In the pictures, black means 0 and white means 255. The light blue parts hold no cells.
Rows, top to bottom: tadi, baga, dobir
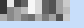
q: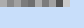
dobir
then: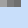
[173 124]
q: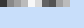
baga
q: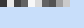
tadi
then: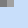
[ 83 202]

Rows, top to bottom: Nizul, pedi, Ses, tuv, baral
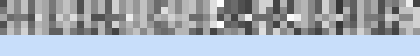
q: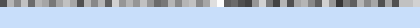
tuv
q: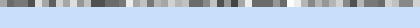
Ses

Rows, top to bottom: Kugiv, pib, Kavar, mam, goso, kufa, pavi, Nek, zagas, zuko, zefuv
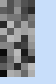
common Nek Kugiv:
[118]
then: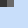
[173  54]
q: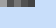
Kugiv
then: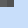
[145  67]
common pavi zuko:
[133]
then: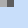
[173 161]
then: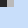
[ 94 161]

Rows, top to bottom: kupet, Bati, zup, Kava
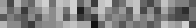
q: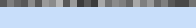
zup
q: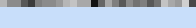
Kava
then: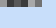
[139 127]
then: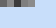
[182 139]

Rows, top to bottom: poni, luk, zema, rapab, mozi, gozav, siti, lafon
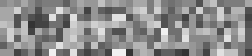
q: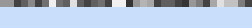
lafon
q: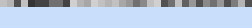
rapab
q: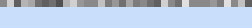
gozav
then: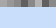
[124  96]

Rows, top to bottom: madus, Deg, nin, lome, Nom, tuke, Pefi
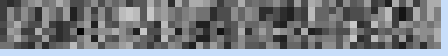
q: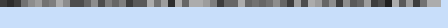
madus
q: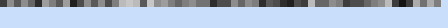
nin
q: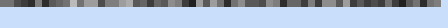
Pefi
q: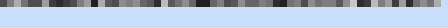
tuke
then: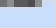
[126  45]

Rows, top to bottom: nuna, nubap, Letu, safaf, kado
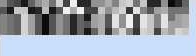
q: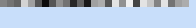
Letu
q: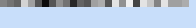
safaf

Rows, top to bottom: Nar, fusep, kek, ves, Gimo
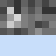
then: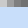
[67 83]
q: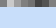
ves
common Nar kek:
[98]
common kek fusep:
[113]

